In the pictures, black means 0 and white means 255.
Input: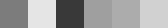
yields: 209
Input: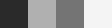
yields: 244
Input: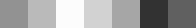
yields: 96
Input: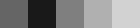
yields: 210
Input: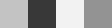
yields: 147
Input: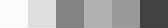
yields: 65
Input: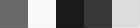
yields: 220
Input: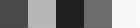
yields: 247
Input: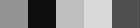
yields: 80
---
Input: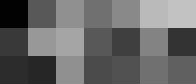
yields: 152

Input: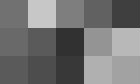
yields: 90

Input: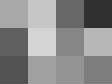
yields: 212

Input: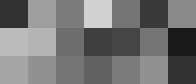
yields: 180

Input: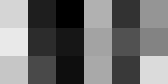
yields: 44

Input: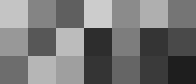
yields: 87
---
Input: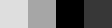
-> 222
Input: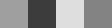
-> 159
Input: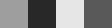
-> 158
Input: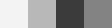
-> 243
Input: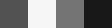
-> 82
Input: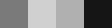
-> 122
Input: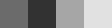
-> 107
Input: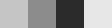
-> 197
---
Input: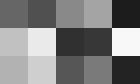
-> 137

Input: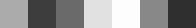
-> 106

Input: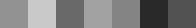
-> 105

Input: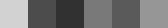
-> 49

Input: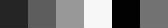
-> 152

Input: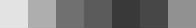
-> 112

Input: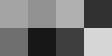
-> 176
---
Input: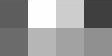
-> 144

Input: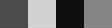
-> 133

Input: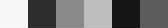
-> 92

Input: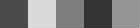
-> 149

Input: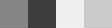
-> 202

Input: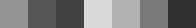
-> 49

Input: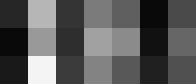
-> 80

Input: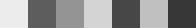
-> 55

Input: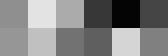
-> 128
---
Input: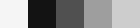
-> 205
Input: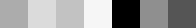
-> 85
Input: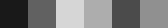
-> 144
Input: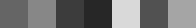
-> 165
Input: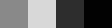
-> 2
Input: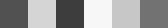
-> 114
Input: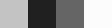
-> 252
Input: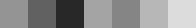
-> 220
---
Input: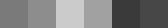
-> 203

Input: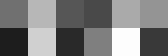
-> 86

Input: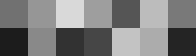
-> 217

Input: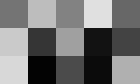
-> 130

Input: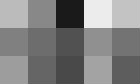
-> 26

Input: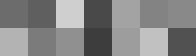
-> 207
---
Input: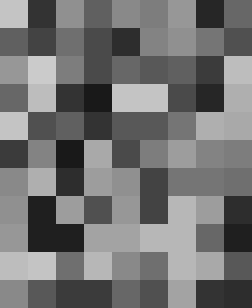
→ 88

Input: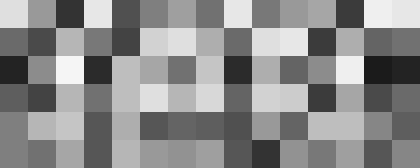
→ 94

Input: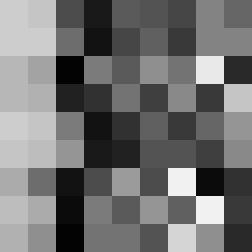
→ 57

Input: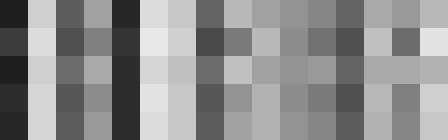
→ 207

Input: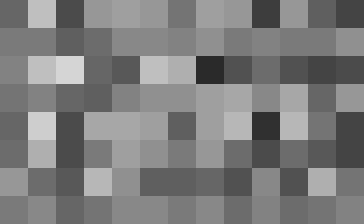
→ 116

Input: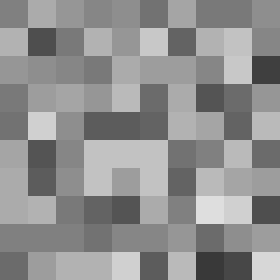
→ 157
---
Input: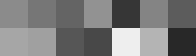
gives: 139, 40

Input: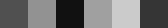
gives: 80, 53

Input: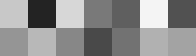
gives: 200, 163

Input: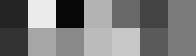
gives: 36, 123

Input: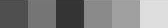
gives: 79, 221

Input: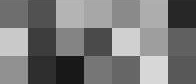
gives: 110, 88

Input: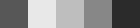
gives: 87, 43
